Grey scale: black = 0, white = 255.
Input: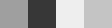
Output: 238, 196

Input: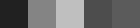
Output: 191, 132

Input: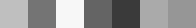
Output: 247, 191

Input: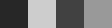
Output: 205, 153

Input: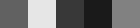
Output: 230, 129

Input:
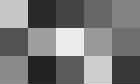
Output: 235, 206

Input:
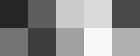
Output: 247, 219

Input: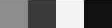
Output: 244, 140

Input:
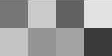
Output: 225, 202

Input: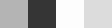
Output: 253, 220
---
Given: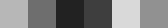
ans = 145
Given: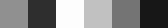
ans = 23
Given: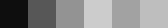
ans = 190
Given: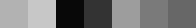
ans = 103
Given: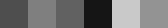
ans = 147
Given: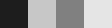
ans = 229
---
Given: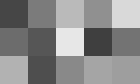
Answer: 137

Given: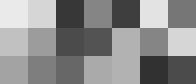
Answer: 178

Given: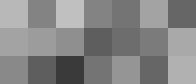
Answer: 149

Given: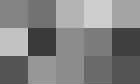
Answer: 139

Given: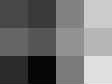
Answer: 7

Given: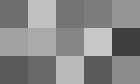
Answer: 185

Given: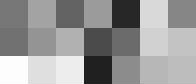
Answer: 140
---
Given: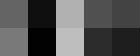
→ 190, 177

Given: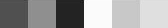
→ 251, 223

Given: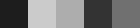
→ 203, 173

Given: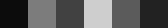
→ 206, 124

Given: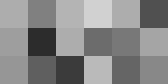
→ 209, 186

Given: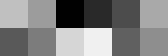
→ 240, 214

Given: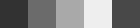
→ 238, 169

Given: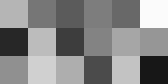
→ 251, 208

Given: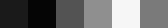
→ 246, 143

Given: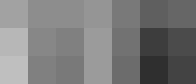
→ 191, 183
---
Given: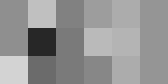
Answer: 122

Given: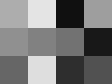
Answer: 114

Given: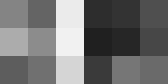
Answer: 241

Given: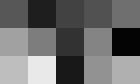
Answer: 50

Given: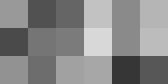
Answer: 123

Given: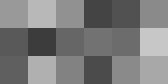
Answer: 102

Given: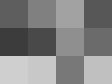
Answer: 143

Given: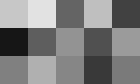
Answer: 147

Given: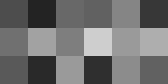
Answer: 126

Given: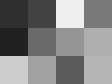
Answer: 149
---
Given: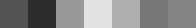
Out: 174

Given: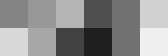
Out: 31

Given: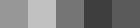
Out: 117

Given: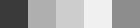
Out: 205

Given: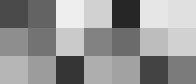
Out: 162

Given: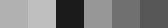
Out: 151
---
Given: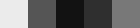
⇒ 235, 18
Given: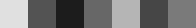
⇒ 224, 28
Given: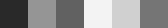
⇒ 243, 41
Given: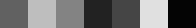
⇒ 224, 4
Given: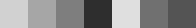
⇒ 223, 46
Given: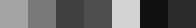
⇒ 210, 16
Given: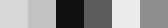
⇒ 235, 17
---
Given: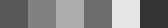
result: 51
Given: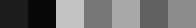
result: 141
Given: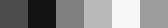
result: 156
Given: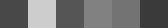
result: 58
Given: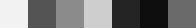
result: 106
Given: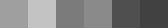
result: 65
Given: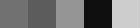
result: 205
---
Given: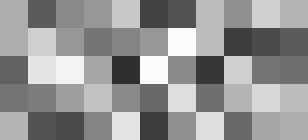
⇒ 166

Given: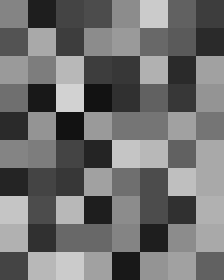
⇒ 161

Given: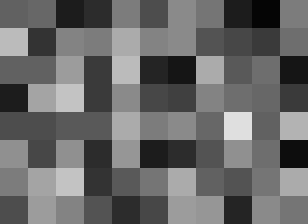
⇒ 138

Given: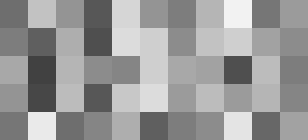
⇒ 103

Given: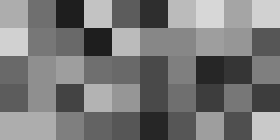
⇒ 79

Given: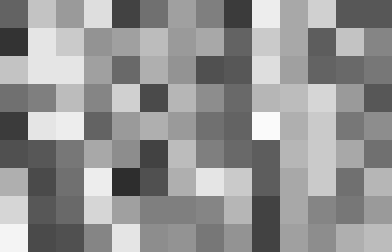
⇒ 175

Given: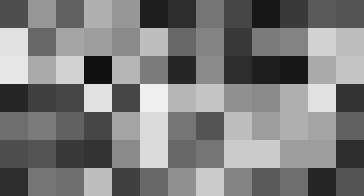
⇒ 38
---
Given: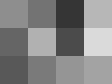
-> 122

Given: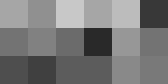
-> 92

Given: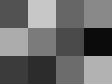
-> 44

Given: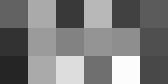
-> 111

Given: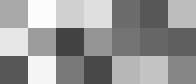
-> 183

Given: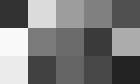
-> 100

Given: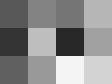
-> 153
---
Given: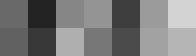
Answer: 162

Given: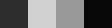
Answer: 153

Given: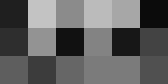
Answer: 123

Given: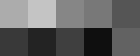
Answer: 15

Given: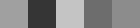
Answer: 109

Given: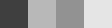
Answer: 146

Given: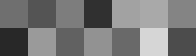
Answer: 214

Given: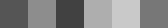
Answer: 201
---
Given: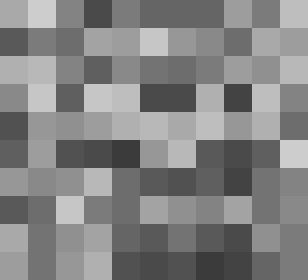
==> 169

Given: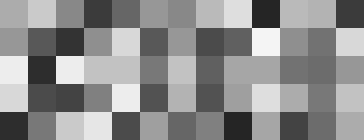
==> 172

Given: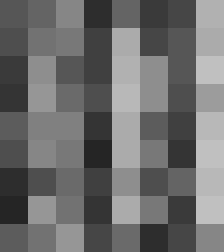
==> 86

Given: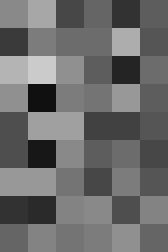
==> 137

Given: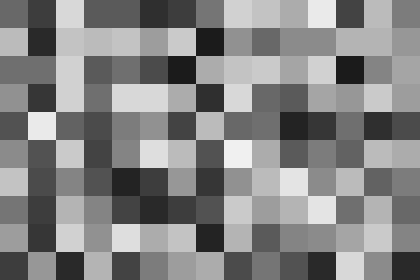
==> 104

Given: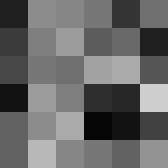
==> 31

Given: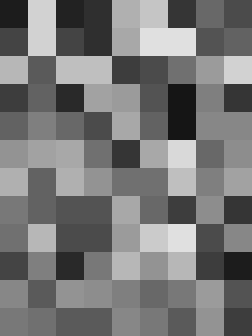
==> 28
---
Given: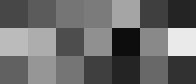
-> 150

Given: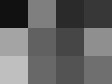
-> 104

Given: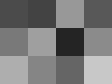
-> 133

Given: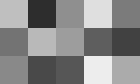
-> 73

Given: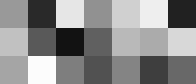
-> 252

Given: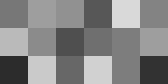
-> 202
